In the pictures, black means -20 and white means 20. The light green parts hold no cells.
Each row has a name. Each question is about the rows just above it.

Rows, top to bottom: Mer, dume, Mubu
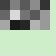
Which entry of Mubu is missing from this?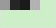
6
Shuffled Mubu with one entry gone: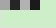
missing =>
4
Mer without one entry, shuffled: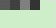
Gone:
2
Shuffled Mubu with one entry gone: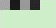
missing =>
8

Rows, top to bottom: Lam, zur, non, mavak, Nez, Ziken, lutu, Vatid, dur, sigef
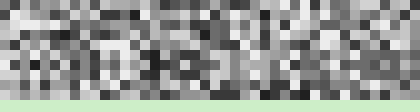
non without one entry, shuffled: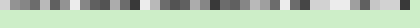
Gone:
15
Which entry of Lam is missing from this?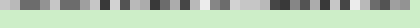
-1
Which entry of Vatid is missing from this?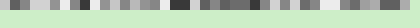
-13

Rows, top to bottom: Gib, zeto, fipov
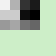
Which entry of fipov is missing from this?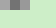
-4
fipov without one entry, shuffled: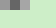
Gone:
-2
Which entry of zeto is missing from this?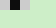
-20
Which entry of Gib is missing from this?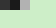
18
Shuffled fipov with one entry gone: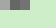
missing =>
4
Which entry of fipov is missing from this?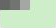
4
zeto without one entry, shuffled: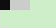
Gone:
-20

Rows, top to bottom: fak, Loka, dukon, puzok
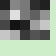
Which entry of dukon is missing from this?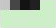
5
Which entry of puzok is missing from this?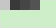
7
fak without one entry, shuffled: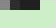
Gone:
-1
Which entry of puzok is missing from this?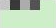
-9
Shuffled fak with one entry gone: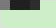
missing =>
1
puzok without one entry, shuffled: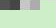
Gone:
-11
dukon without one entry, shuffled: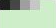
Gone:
-17

